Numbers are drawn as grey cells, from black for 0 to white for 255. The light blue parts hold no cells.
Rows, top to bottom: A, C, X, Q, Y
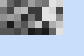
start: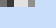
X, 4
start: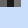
Q, 0
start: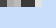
C, 1
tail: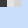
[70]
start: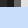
Y, 5
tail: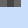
[158 128 115 226 212]

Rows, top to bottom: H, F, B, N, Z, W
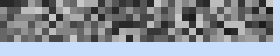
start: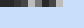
N, 17
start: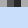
Z, 14
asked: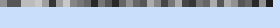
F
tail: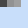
[159  86 146 159  54 159 133  70  86 133  86 133 172  54  41  41  54  70
 188 118  41  70 188 188  54 200 146  70  41 188 188 188  54  70  29  70]

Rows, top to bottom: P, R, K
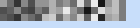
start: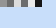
P, 9
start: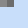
K, 3
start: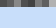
R, 0
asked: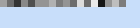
P

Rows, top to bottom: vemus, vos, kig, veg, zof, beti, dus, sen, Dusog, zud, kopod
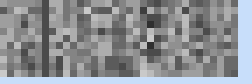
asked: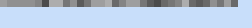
vemus
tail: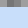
[105  91]

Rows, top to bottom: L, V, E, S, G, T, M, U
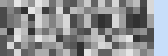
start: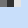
U, 10
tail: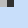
[159 114 159 114 201 130  86  74 188  86 159  98 130  98 130 146  74]
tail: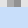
[188 201  61 114  98 130 159 188 201  74 173 201 228  49  74  74]

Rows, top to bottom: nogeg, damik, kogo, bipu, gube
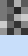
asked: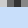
bipu
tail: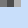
[204]
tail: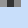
[51]
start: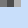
kogo, 0
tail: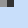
[135  51]

